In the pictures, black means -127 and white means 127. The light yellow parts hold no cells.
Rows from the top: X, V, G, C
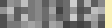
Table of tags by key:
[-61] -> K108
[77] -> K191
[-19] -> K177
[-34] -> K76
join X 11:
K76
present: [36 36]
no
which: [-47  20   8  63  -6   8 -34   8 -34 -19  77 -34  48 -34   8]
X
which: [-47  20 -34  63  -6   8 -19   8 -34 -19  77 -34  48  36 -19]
G
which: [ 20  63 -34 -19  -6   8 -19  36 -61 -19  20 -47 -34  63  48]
V
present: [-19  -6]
yes

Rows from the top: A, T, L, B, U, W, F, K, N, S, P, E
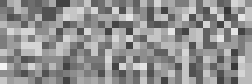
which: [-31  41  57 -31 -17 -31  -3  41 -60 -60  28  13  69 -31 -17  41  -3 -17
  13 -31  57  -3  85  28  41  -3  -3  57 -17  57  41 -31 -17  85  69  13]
A
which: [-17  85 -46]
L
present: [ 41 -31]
yes
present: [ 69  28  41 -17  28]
yes
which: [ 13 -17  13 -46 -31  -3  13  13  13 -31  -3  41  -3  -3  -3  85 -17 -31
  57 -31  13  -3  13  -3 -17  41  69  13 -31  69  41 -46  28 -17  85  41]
N

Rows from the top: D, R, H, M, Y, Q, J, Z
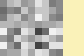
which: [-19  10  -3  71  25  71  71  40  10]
R
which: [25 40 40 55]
M

